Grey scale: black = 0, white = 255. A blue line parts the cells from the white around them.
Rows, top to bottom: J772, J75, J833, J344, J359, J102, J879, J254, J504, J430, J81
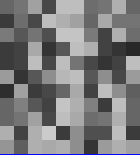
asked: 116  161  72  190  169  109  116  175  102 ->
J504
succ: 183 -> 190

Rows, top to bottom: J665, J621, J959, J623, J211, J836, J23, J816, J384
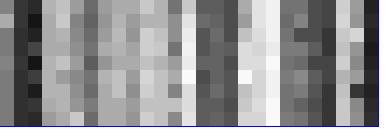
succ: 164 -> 206
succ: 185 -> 149
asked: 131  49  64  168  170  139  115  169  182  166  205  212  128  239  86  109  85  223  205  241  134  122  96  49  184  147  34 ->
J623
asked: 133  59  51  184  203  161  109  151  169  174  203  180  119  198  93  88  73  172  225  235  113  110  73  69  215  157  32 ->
J665
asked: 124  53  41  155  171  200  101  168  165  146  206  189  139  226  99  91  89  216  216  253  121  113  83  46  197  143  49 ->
J384
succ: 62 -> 179
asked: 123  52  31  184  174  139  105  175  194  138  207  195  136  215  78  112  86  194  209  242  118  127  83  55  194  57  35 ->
J23

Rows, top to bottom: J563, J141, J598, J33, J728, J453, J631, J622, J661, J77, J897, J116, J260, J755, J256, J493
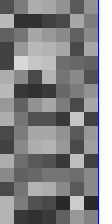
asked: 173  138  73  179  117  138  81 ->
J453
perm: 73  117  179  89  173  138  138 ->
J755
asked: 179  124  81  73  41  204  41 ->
J256
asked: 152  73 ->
J897
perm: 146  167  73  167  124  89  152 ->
J77
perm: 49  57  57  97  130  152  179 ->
J493
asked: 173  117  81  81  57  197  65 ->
J661

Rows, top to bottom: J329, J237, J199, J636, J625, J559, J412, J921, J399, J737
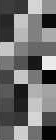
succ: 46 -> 185
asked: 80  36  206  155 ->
J921
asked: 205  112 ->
J737
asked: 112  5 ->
J737
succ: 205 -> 112

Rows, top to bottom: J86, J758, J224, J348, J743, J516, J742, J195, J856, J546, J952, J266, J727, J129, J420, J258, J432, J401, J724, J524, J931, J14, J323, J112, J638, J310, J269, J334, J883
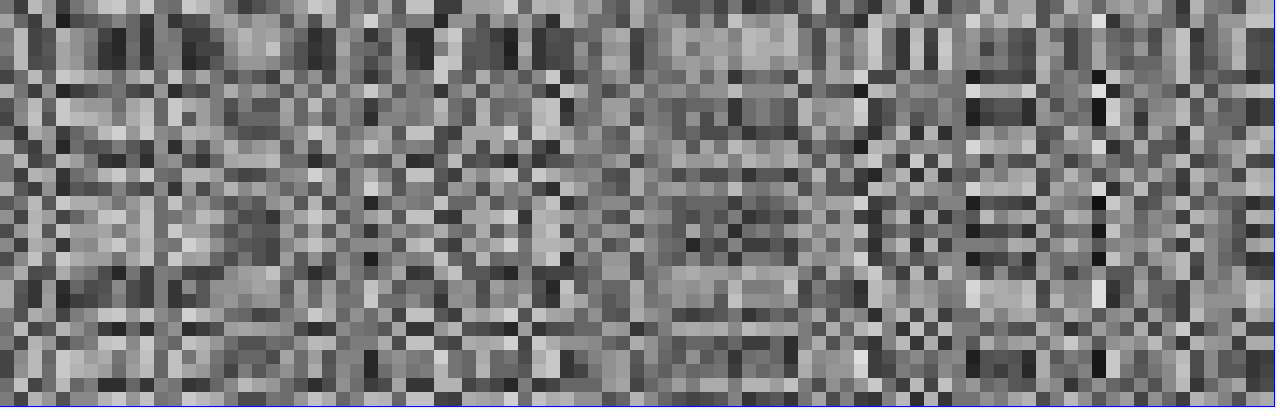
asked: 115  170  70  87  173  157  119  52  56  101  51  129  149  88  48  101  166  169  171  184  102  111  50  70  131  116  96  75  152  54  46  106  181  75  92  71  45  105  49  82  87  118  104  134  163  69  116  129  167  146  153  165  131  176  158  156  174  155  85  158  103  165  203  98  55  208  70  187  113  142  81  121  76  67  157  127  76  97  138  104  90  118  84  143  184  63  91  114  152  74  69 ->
J266
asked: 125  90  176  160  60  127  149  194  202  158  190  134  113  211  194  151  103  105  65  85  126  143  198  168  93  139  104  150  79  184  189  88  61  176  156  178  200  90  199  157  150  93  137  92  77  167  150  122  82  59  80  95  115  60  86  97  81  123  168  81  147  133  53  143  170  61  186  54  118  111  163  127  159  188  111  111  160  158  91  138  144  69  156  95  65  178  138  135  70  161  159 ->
J323
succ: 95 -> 124

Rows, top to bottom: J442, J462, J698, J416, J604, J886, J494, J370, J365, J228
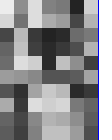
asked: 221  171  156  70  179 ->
J462
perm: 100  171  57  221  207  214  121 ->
J370
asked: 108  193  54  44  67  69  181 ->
J416
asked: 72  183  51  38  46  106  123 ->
J698
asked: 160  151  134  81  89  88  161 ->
J886
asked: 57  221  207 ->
J370
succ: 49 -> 163

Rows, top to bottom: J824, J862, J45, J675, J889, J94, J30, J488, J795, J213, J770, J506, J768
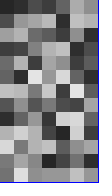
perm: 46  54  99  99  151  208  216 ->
J795
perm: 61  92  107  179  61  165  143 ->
J889
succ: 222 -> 143
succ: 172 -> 143
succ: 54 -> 208
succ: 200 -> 61

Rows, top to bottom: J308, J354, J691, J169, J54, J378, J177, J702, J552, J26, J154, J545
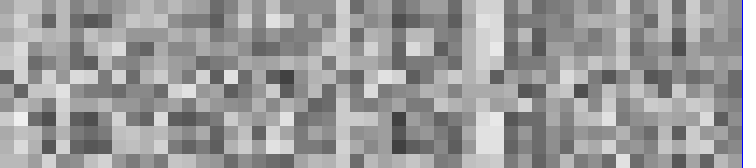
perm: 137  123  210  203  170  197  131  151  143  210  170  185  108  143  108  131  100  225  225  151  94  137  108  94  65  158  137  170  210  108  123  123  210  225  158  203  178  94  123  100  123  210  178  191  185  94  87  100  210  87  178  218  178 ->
J154
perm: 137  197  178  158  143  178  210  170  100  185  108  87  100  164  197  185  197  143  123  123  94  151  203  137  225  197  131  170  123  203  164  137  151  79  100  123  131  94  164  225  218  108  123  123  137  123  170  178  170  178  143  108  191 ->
J354
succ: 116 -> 100
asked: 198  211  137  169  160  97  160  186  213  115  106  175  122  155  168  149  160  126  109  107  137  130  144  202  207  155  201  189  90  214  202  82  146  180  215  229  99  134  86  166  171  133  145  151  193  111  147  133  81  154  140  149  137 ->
J169

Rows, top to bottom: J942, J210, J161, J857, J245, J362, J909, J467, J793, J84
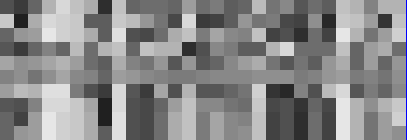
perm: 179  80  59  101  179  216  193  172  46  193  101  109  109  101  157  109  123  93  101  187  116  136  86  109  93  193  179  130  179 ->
J942
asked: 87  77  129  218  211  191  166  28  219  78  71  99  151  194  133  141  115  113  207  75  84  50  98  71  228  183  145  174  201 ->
J467

